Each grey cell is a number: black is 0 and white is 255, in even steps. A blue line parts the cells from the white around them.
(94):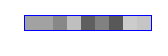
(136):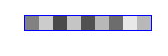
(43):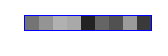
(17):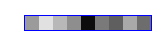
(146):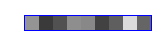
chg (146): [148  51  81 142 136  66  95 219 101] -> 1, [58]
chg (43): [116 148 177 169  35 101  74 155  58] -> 6, [81]
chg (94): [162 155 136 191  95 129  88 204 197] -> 1, [162]
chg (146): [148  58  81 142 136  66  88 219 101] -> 6, [95]
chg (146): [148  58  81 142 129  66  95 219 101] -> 4, [136]
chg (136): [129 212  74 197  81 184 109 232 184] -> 1, [204]

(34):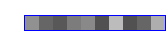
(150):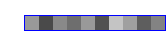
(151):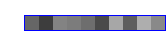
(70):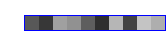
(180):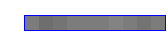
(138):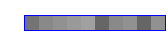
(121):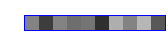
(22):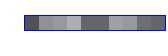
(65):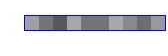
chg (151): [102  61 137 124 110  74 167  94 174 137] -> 2, [131]
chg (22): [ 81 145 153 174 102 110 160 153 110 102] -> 5, [102]
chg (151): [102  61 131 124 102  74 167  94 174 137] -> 4, [110]

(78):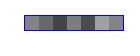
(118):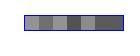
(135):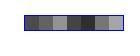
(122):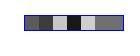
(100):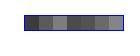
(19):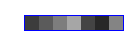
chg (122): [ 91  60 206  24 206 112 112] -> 2, [199]
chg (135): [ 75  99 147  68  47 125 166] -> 5, [118]
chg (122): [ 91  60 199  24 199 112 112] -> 4, [206]
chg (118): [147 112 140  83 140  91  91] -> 2, [147]
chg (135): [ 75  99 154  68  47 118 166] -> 2, [147]

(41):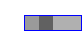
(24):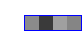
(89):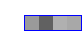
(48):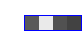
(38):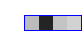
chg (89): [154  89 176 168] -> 1, [97]
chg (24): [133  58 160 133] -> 0, [139]
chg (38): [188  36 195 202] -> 3, [210]
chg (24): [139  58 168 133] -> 2, [160]
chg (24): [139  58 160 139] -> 3, [133]
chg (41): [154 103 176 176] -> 1, [97]

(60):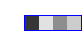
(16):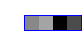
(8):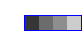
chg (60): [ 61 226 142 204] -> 0, [54]
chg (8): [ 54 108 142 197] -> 3, [204]
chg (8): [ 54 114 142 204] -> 1, [108]
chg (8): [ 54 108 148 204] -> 2, [142]
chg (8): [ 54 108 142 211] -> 3, [204]
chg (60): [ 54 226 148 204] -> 2, [142]

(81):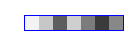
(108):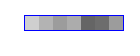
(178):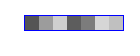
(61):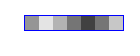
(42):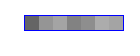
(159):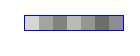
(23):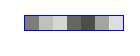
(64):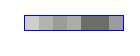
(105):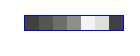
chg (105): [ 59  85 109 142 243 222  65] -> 0, [65]
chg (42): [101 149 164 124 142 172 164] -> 3, [130]
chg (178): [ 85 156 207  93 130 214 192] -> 4, [124]
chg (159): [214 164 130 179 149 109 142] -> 3, [186]

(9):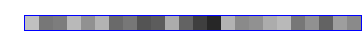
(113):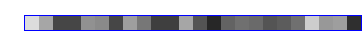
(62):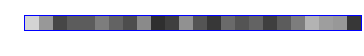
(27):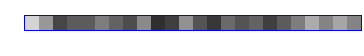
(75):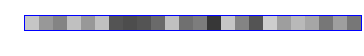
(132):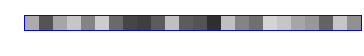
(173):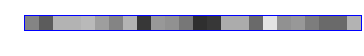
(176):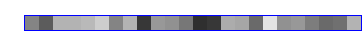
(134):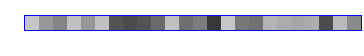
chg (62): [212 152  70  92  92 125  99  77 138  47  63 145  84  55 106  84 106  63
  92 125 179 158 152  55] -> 16, [99]
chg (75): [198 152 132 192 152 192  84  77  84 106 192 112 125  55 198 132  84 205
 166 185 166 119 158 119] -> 18, [158]
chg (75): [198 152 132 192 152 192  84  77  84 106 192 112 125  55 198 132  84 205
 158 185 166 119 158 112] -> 23, [119]
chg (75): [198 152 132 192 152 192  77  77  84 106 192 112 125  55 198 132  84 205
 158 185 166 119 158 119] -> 6, [84]

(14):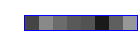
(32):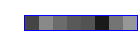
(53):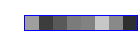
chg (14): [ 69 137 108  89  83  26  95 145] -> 7, [151]
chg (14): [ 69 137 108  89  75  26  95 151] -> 4, [83]

